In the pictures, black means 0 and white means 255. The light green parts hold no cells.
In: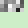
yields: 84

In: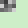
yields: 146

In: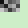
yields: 136

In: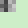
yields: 155

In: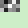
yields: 71

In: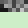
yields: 52
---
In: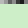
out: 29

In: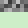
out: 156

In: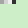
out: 238

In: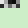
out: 191

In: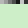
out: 197

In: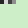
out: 66

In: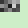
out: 70

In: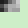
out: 159
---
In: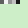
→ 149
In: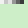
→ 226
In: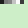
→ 135
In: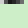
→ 23
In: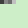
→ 109
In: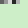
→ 217
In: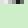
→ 195
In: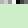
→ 151
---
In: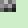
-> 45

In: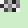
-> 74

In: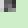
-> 75

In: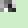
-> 249

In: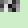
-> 233

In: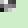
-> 157

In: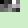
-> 120

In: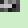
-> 98

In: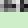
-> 114

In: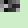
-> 21
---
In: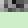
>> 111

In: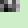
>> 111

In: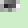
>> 123

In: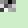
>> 121

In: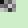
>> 139

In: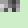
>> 158

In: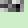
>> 145

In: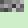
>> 125
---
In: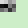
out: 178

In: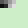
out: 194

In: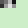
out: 19

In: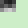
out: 58

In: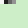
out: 146

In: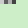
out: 66

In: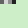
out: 33

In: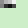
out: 242

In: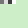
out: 253
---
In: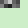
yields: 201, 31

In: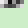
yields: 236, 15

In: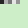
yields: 229, 37

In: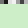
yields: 241, 26

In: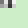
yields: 243, 56

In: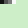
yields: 248, 17

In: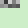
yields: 210, 56

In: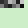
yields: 198, 15

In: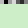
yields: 215, 4
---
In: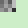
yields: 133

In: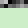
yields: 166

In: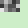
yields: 81

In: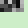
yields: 11

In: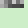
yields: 73

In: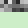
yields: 125

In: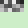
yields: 181

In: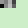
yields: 190

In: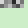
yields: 80
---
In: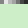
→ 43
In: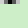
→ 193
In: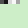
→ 163
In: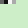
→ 170
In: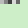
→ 103
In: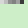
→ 58
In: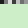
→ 152
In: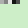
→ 76
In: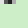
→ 173
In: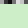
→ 83
